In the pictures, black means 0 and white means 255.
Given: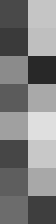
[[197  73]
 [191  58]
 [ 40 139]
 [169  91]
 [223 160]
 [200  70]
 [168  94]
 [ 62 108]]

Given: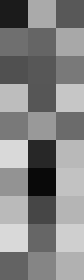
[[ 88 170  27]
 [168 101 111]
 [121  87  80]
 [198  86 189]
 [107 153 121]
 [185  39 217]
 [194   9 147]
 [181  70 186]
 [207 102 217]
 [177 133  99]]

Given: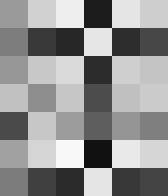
[[206 229  28 238 209 154]
 [ 71  45 230  39  57 125]
 [196 207  44 218 200 150]
 [203 192  76 198 141 193]
 [127 149  94 156 199  74]
 [214 233  17 248 213 161]
 [ 68  56 229  42  64 124]]

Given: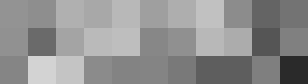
[[115 100 140 193 174 159 184 168 176 142 147]
 [128  85 172 184 144 135 190 186 164 106 145]
 [ 42 127  94  94 121 132 131 139 196 211 133]]

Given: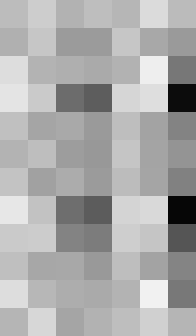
[[187 219 182 190 178 205 188]
 [154 168 198 155 155 198 176]
 [119 238 178 170 175 179 221]
 [ 12 222 214  93 108 202 228]
 [131 163 190 154 169 165 192]
 [148 164 197 152 157 190 179]
 [129 165 188 155 172 161 195]
 [  6 217 212  92 110 194 231]
 [ 85 197 206 124 131 204 202]
 [132 163 190 153 168 167 191]
 [120 241 179 170 173 183 221]
 [181 208 190 178 165 215 181]]

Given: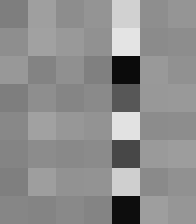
[[149 142 209 148 141 159 126]
 [141 139 228 145 153 161 142]
 [145 153  11 128 144 131 152]
 [153 152  87 138 133 142 126]
 [141 140 226 147 151 161 136]
 [157 154  71 139 137 140 132]
 [145 138 207 147 146 158 127]
 [150 158  13 132 137 132 134]]

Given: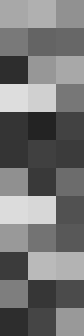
[[145 176 168]
 [103 100 121]
 [168 151  45]
 [119 208 221]
 [ 66  35  52]
 [ 59  64  52]
 [108  57 144]
 [ 81 215 220]
 [ 88 115 153]
 [179 186  59]
 [ 75  54 126]
 [153  69  45]]
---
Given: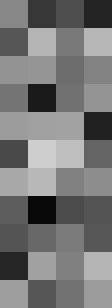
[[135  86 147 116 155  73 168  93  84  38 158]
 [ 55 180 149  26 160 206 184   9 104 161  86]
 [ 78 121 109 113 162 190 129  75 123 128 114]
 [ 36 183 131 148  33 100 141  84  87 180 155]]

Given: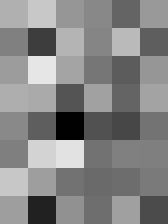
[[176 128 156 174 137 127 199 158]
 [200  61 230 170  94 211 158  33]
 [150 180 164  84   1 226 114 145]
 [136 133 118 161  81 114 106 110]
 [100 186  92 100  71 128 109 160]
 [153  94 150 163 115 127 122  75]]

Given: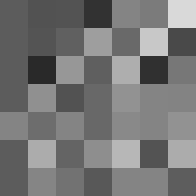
[[ 92  92  92  92 132  92  92]
 [ 82  84  41 144 109 172 133]
 [ 83  96 151  82 132 100 114]
 [ 50 158  95 104 104 142  88]
 [132 105 174 146 137 183 132]
 [123 200  48 132 132  83 132]
 [217  73 119 131 146 172  93]]

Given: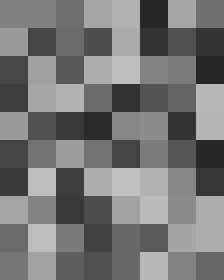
[[129 154  71  62 154  69  59 165 106 117]
 [128  69 159 165  81 114 189 130 189 161]
 [111 106  88 178  56 157  62  57 122  95]
 [166  77 173 107  43 113 173  77  66  80]
 [177 171 189  51 134  68 193 161 105 105]
 [ 39  52 130  82 141 124 177 187  89 183]
 [166  81 123 100  52  85 136 138 164 130]
 [112  53  38 183 180  39  55 173 172 101]]

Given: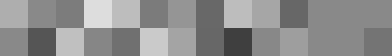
[[174 137]
 [137  85]
 [124 192]
 [221 134]
 [189 112]
 [123 202]
 [149 164]
 [104 103]
 [189  63]
 [166 136]
 [103 158]
 [137 137]
 [137 137]
 [137 116]]

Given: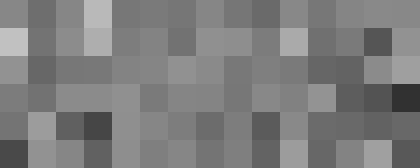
[[135 193 146 124 116  73]
 [110 115 103 114 156 146]
 [134 140 119 139  96 134]
 [185 174 120 139  70  97]
 [119 125 131 144 143 142]
 [122 131 133 122 134 127]
 [118 114 145 133 125 134]
 [134 144 138 132 108 116]
 [118 142 120 119 125 127]
 [106 124 127 136  91  99]
 [136 170 122 129 137 156]
 [119 112 102 147 107 103]
 [133 122  99  93 105 131]
 [137  85 139  83  98 160]
 [136 146 159  49 104  88]]
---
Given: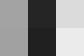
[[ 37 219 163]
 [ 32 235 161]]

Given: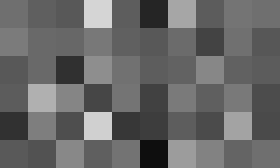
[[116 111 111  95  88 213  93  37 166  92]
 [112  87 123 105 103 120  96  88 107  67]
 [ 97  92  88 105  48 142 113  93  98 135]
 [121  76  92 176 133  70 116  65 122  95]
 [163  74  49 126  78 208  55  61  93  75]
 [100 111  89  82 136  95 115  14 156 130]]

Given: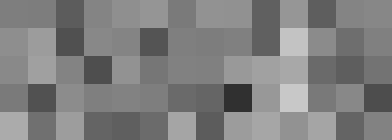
[[132 135 126 125  92 132 143 149 122 146 145  96 150  94]
 [110 128 142 156  80 136 132  84 127 125 128  96 195 139]
 [ 94 115 137 160 131  78 146 118 129 128 153 161 168 106]
 [136  77 122  81 140 127 130 126 106 101  48 152 200 121]
 [100 130 171 112 157 100  95 107 165  92 156 166 146 165]]

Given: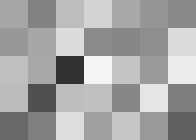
[[150 137 166 130 189 211 169]
 [142 220 152 167 220 138 135]
 [154 237 191 168  50 244 197]
 [229 126 187  80 190 192 135]
 [153  97 104 128 221 160 198]]

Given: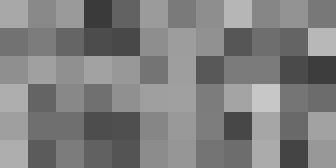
[[147 120 168 137 154  58  98 155 122 142 182 134]
 [100 184 114 124 101  76  72 142 157 145  86 110]
 [ 74  61 143 160 144 162 152 116 158  88 123 123]
 [117 108 174 100 136 112 144 159 160 124 164 199]
 [105 162 159 111 111  77  79 134 153 125  71 166]
 [ 68 152 174  91 124  97  84 140 150 116 109 171]]

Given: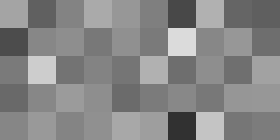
[[101  95 164  96 131 170 151 127  72 177]
 [151 110  76 135 142 120 144 122 219 135]
 [111 162 122 205 115 131 117 177 110 142]
 [150 151 105 135 155 142 107 123 136 120]
 [118 124 134 153 132 144 168 158  49 196]]

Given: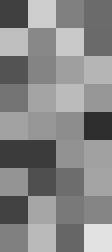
[[128 107  64 205]
 [201 106 190 136]
 [159 181  83 132]
 [187 151 115 164]
 [141  45 162 150]
 [146 161  59  59]
 [109 164 148  79]
 [121 133  65 166]
 [102 226 128 186]]

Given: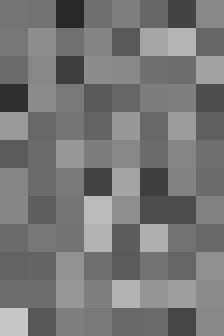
[[ 67 135 116 114  40 112 127 102]
 [181 102 118 141 113 132  88 165]
 [109 161 107 135  63 140 137 112]
 [126  77  48 139 120  88 101 125]
 [157  96 154 103 117  99 152 104]
 [134 112  90 107 152 125 136 108]
 [130 106 133 106 121  67 164  63]
 [ 76 129 134  94 117 188 143  76]
 [114 104 107 119 115 178  93 175]
 [102 144  99 100 147 111  90 114]
 [158 140 110 110 152 127 178 149]
 [ 69 135 199  86 127 120 104 105]]
